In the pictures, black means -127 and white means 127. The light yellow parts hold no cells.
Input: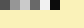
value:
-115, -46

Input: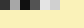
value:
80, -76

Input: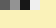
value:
111, -35

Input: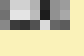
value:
28, 8

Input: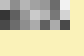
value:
114, -54

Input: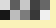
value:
-24, -104

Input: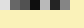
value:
5, 96
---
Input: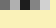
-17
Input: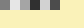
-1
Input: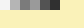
116
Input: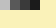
63
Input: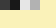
-69
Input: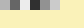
53
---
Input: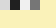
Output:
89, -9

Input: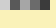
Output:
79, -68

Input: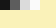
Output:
-106, 122

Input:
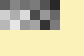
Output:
-33, -4

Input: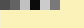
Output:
-49, -6

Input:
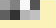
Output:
32, 64

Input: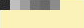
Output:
-83, 11

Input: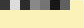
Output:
-72, -31
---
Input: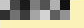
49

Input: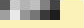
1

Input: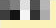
-47

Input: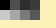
-81

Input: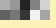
3

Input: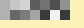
-47

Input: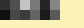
-90
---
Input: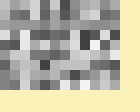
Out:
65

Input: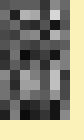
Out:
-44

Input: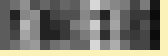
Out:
-35

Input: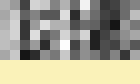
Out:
50

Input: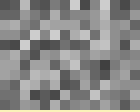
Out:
-45

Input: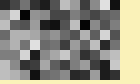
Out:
-87
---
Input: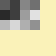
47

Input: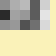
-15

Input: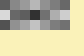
-2

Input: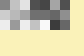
-67

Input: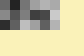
-31

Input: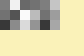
-71

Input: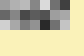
-14

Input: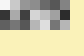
-9

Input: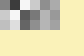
53

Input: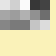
69
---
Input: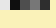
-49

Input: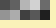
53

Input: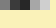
-88

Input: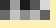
-101

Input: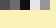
-112

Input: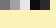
102

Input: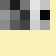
-9

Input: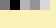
53
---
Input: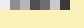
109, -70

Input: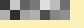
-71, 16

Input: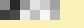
12, 55

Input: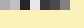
45, 1

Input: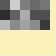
-39, -70

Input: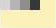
86, -72

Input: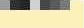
28, -6

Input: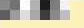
9, 62
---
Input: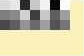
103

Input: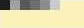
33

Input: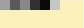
-38

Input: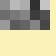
57

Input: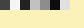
117

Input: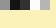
-107

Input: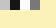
-105
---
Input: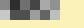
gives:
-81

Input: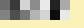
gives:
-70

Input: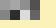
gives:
38

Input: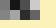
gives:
-105

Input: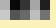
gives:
-118

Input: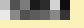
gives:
-45

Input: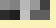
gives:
1

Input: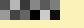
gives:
55
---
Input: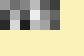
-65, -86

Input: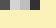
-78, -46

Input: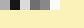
122, 47

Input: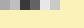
74, 42

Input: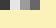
-24, -69

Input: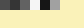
33, -51

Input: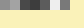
-6, 15
